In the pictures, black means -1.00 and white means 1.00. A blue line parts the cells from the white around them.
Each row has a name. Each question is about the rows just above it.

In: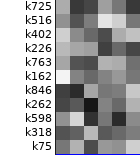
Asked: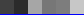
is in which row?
k846
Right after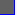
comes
0.45
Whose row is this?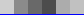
k402

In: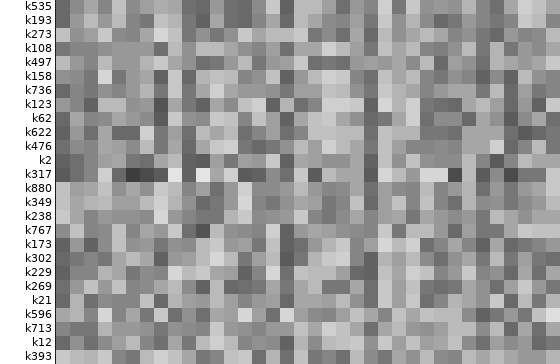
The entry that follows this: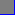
0.14
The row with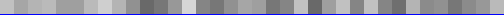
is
k349
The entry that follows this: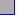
0.30

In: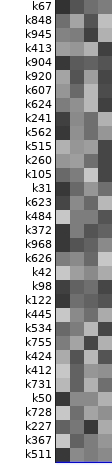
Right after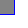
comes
-0.02
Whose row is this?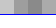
k42
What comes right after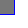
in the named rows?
-0.56
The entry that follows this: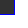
-0.34
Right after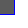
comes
-0.23
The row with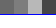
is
k534
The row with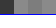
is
k511

